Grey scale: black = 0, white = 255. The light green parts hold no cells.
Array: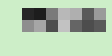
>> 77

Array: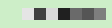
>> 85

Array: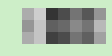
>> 96

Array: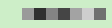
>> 206

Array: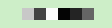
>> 36

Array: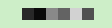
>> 210

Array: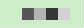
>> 54

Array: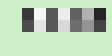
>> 147
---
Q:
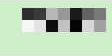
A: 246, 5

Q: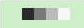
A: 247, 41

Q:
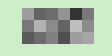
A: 190, 51

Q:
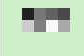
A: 249, 33

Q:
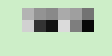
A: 219, 8

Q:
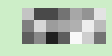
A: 248, 32
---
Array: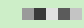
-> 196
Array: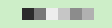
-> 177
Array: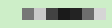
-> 213
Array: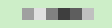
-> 192
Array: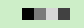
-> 65
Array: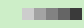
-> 58
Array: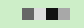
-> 168
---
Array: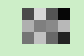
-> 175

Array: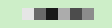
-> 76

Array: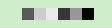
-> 151

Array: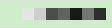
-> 23

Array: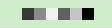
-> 197

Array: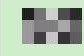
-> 42

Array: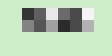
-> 74

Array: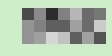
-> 182

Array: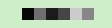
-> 203

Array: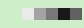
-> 97
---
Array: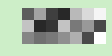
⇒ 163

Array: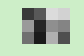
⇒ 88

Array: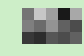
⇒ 199

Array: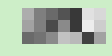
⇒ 127

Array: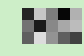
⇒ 198

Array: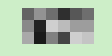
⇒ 147
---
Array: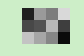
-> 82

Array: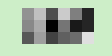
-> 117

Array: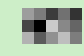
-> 202

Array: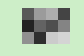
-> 99

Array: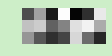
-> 224

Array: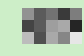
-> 158

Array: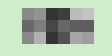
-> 104

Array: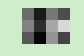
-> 46

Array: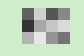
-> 167

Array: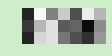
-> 100
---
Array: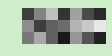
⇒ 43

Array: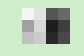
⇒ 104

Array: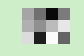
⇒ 123

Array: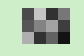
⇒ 119

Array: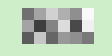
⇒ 249

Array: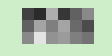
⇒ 137

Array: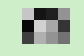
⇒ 147
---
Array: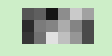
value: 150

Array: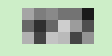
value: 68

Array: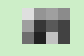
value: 193

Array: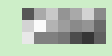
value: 54

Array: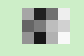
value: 177

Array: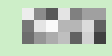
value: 209
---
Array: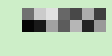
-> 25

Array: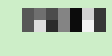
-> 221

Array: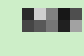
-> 88

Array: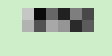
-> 82

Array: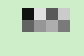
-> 150

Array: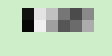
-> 239

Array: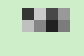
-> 133
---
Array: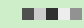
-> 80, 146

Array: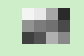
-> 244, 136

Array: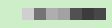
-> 207, 71

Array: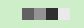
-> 97, 234

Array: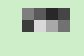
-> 126, 114

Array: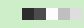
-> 44, 222
